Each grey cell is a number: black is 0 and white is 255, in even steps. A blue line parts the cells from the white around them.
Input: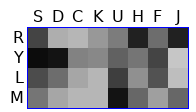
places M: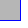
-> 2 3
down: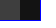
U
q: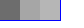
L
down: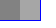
C

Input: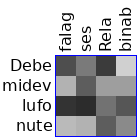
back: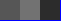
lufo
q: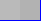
nute
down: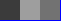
Rela
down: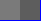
ses
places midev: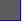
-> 1
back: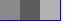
nute
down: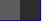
ses

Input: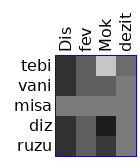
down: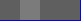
fev
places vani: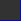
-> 0
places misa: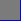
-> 0 1 2 3
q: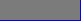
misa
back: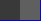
ruzu

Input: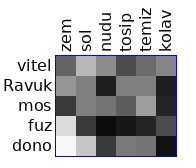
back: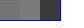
dono
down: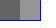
zem
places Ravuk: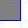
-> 1 3 4

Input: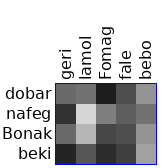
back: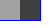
beki
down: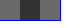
geri
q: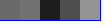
dobar
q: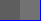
nafeg
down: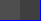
fale

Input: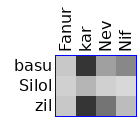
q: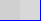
Silol
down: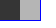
kar
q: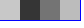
zil
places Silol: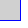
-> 0 2
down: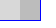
Nif

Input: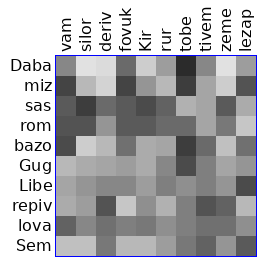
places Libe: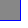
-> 2 3
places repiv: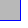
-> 9
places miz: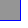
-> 4

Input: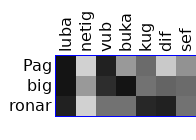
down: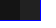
luba
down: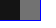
buka
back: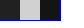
Pag
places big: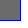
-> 6
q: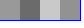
Pag
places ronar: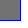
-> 2 3 6
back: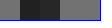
ronar

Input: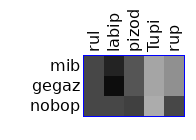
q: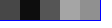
gegaz
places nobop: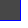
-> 0 1 4
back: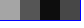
gegaz

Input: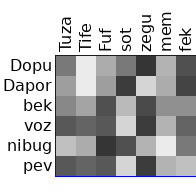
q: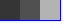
nibug
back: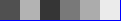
Dopu
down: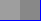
Tuza
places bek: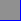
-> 5 6
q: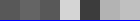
pev

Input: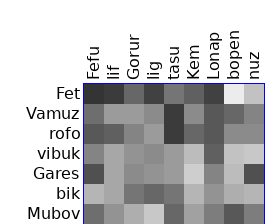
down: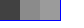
lig
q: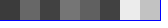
Fet
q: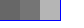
bik
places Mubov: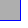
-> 2
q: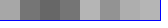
bik
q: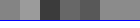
rofo
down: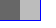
Kem

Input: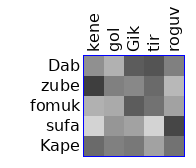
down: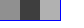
kene
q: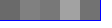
Kape
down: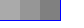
gol

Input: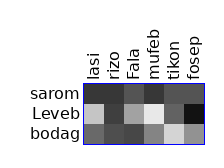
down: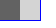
tikon
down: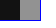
fosep
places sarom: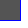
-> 2 4 5
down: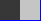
lasi
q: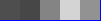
bodag

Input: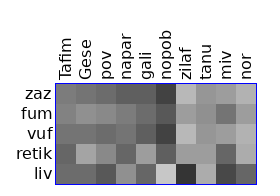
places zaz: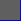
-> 3 4
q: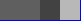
zaz
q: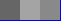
retik
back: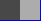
liv
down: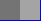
Gese
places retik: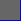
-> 0 3 8
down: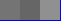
napar

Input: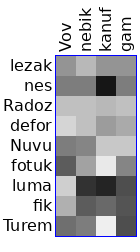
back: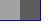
fotuk
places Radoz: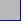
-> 2
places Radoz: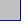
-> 0 1 3
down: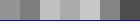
gam
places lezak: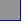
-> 0 2 3
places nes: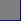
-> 0 1 3
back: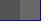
fik

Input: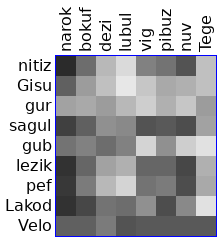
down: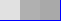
Tege
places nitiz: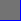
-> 5
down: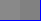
lubul
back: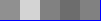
gub
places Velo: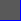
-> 4 5 6 7

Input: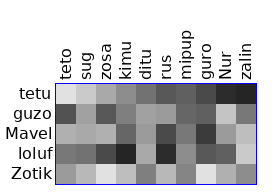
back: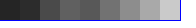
tetu
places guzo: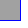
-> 1 4

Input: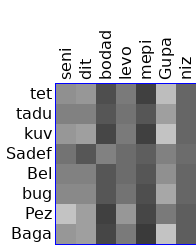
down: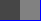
bodad
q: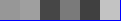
kuv
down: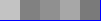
Gupa
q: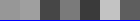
Baga
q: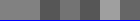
tadu
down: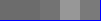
levo

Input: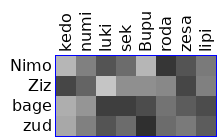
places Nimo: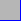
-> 0 4
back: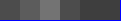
bage
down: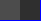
Bupu

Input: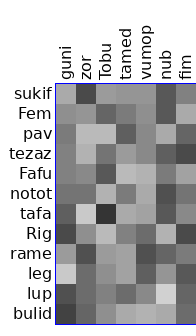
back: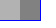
tezaz
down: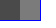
fim
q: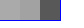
tafa
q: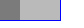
pav
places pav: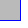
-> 1 2
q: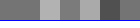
notot
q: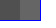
rame

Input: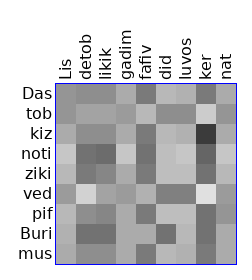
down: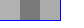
fafiv
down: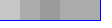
gadim
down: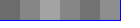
likik
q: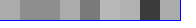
kiz
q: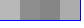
pif
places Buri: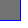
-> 1 2 5 7

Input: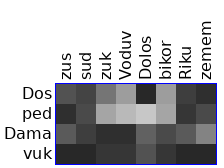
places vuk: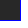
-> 0 1 6 7
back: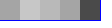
ped
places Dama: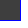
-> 1
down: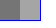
zuk

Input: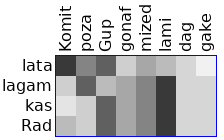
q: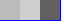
Rad
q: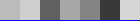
Rad
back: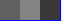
lata
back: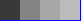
lagam

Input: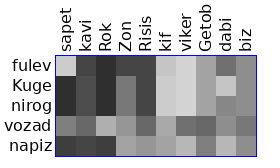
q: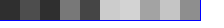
Kuge
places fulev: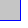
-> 5
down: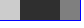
sapet
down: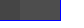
kavi
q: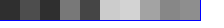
nirog

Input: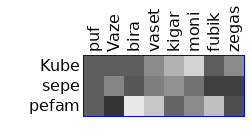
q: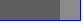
Kube
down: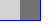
moni
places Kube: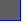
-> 0 1 2 6
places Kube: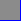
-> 3 7
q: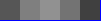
sepe
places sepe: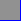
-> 4
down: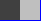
fubik

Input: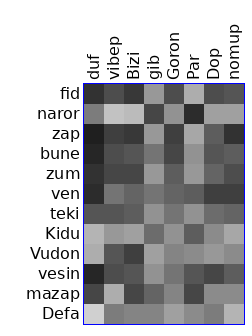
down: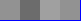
gib
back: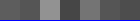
bune
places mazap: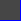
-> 0 2 5
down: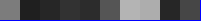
duf
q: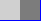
Defa

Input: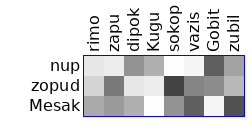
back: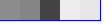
zopud
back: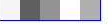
Mesak
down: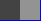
sokop
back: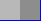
zopud
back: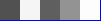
Mesak
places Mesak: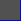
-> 7

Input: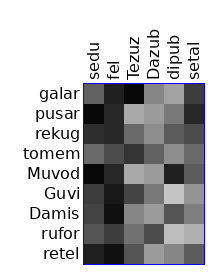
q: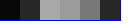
pusar
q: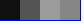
retel
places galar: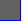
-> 0

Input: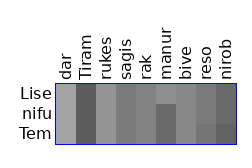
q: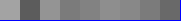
Lise
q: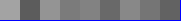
Tem

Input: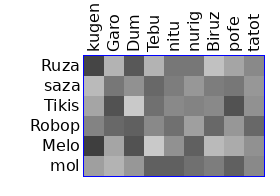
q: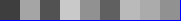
Melo
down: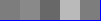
Biruz
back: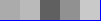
Melo
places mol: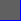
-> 3 4 7
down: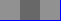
tatot
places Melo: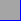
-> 1

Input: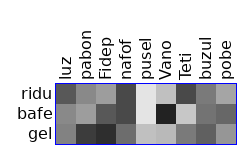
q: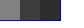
gel
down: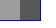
Fidep
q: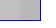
gel
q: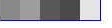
bafe

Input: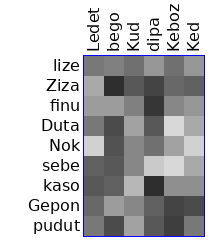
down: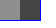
Keboz
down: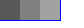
Kud
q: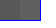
kaso

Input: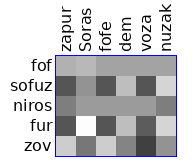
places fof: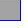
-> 2 3 4 5
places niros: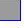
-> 1 2 3 4
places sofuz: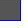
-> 0 2 4
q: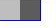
fur
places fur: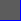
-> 4

